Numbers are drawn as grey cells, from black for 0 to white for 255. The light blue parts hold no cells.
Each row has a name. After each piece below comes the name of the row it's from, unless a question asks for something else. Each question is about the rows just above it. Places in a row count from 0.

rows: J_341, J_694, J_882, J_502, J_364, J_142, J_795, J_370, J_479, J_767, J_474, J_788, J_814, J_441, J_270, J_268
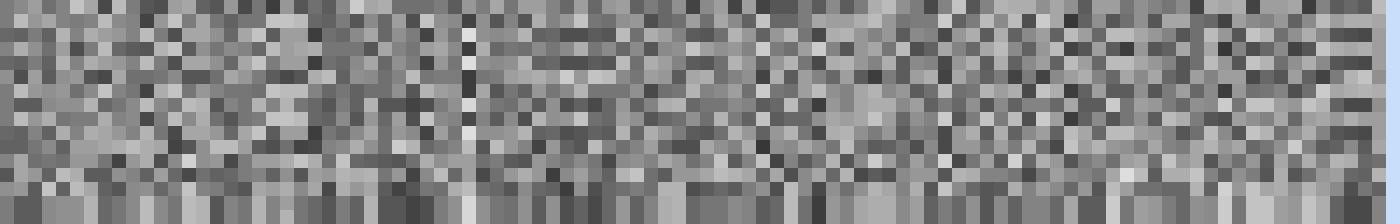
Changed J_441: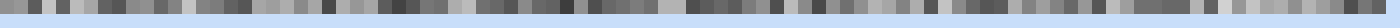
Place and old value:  75, [138]
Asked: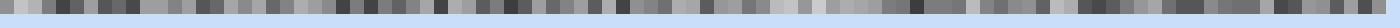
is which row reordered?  J_142
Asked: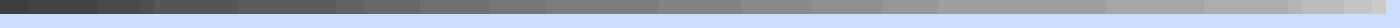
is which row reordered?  J_341
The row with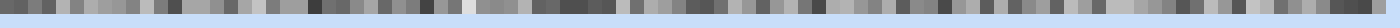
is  J_364
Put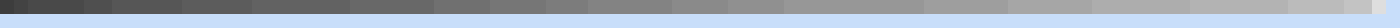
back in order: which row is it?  J_767
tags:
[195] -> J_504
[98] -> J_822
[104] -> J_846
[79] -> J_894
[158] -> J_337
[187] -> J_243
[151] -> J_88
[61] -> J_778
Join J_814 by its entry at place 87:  J_822

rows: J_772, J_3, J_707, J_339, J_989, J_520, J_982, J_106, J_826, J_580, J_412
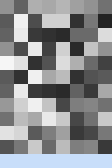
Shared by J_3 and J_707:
[49]
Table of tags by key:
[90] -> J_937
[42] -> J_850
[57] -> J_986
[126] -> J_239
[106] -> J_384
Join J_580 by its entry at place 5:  J_986
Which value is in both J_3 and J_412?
[120]
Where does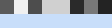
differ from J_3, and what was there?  5, [49]
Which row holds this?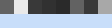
J_982
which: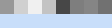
J_106

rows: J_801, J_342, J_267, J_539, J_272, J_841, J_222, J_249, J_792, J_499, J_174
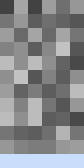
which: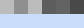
J_792
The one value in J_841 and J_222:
[93]
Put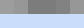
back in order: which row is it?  J_174
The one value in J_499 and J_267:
[117]
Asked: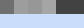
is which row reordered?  J_801
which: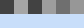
J_801
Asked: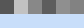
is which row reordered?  J_539

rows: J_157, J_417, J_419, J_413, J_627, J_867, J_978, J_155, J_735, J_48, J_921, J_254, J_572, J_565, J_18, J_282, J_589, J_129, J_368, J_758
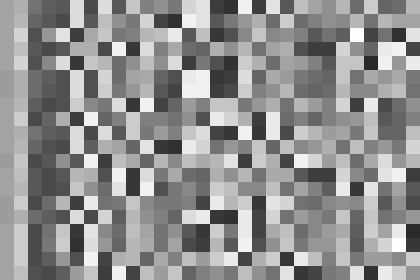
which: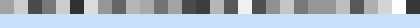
J_129
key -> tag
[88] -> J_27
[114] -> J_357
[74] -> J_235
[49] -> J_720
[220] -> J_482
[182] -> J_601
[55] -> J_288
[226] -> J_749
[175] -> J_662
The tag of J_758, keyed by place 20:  J_749

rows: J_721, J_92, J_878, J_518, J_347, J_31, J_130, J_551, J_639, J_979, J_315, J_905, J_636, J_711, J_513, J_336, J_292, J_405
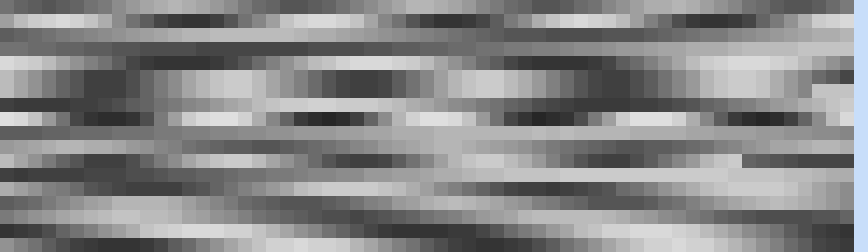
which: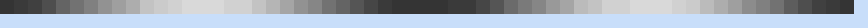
J_292
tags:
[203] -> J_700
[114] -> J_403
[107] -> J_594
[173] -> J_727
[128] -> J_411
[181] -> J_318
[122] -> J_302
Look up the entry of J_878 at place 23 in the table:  J_727

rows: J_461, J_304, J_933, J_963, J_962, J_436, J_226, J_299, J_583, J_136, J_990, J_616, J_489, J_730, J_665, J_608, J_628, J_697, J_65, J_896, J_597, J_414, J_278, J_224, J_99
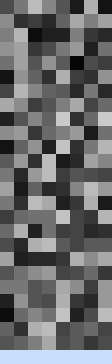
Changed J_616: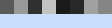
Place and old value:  3, [187]
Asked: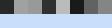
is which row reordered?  J_730
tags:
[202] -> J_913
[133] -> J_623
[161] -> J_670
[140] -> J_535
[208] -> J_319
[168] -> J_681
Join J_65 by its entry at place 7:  J_681
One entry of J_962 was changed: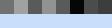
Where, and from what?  2, [84]
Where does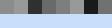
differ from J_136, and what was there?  2, [55]
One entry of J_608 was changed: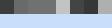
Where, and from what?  7, [181]
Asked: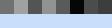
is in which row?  J_962

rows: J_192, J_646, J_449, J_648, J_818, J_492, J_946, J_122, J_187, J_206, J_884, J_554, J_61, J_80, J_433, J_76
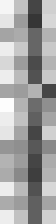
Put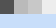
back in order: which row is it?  J_492
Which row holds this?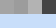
J_946
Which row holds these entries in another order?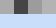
J_554
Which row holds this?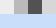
J_80
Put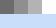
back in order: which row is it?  J_122

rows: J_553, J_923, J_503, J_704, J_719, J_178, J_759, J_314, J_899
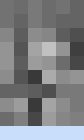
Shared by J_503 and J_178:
[140]
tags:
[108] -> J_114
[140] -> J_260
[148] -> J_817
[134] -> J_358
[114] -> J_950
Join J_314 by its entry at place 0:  J_260
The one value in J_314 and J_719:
[156]
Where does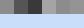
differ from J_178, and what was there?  3, [171]
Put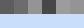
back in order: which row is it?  J_719
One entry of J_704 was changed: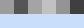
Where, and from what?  0, [148]

